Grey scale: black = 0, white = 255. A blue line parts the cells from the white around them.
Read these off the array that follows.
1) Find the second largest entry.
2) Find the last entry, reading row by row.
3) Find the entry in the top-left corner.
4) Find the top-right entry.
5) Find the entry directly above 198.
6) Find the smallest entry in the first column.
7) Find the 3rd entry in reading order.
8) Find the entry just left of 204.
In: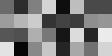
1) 227
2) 212
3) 107
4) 73
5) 120
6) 86
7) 128
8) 182

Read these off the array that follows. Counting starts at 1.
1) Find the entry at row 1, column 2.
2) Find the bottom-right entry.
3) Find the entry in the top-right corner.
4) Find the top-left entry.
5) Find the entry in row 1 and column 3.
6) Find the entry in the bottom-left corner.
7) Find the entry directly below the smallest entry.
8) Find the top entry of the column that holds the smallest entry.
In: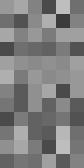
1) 167
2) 130
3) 111
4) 152
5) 130
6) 98
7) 160
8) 190

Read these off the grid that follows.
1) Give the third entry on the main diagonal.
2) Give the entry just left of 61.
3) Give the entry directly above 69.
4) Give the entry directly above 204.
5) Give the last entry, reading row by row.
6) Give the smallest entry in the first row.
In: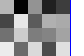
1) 125
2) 32
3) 183
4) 230
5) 224
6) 2

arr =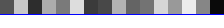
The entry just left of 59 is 221
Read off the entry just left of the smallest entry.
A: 134

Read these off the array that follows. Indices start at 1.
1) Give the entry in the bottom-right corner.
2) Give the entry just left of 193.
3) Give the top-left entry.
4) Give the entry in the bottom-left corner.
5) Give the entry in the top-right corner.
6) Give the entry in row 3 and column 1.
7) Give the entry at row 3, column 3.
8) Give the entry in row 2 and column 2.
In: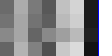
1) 19
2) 88
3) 107
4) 101
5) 27
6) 137
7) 101
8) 166

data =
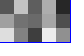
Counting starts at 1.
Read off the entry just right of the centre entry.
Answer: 166
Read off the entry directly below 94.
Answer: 106
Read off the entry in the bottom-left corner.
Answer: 222
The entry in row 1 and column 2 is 195

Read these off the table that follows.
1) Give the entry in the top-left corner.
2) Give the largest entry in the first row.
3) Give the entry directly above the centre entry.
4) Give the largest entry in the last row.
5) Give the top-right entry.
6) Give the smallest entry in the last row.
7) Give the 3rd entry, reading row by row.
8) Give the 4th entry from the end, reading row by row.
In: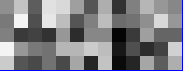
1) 143
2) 225
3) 128
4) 203
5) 135
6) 10
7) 93
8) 37

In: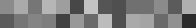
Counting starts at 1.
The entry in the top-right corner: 176
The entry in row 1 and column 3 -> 118
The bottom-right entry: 44
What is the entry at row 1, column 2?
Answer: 170
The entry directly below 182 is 126
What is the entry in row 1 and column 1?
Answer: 139
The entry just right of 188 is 79
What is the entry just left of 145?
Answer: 106

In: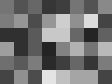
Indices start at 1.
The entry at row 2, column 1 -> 124
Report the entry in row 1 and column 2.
83
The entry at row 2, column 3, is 76
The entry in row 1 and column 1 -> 117
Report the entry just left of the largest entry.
76
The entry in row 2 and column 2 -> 150
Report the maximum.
228
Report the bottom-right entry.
68
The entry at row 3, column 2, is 48
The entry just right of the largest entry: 192
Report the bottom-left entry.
68
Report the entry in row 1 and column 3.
103
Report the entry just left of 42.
124

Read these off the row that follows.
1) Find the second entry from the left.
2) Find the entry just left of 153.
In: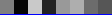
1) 5
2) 34

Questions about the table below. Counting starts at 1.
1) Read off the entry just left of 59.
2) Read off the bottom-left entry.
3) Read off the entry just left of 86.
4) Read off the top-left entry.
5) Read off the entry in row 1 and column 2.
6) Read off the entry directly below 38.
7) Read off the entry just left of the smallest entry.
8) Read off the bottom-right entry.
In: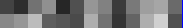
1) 129
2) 136
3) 94
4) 67
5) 45
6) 86
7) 144
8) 80
